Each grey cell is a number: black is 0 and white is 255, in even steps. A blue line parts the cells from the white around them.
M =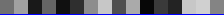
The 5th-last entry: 58
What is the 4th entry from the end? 35
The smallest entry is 7
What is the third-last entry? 199
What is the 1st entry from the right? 132

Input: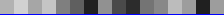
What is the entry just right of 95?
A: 32
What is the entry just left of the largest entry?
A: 178
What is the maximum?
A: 209

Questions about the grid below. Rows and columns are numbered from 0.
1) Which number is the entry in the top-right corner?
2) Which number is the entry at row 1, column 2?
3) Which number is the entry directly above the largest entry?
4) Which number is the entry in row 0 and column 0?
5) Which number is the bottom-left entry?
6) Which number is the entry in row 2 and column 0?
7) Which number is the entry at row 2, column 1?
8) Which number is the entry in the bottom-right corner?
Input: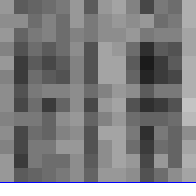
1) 175
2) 109
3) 175
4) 152
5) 152
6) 152
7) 100
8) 164

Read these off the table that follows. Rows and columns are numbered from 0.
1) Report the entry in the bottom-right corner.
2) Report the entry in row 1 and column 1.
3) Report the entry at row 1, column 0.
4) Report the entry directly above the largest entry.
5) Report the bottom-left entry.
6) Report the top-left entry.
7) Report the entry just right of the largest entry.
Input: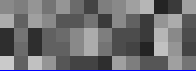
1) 116
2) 97
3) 172
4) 46
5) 202
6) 137
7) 97

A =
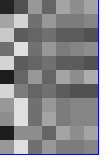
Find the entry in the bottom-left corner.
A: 152
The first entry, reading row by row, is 37
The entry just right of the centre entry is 164
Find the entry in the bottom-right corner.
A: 133
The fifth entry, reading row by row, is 164
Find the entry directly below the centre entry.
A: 112
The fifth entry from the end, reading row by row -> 112
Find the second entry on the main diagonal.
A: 212
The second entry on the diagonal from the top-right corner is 124
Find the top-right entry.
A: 164
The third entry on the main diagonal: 101
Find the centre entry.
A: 101
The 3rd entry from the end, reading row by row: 124
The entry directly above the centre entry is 112
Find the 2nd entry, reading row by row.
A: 81
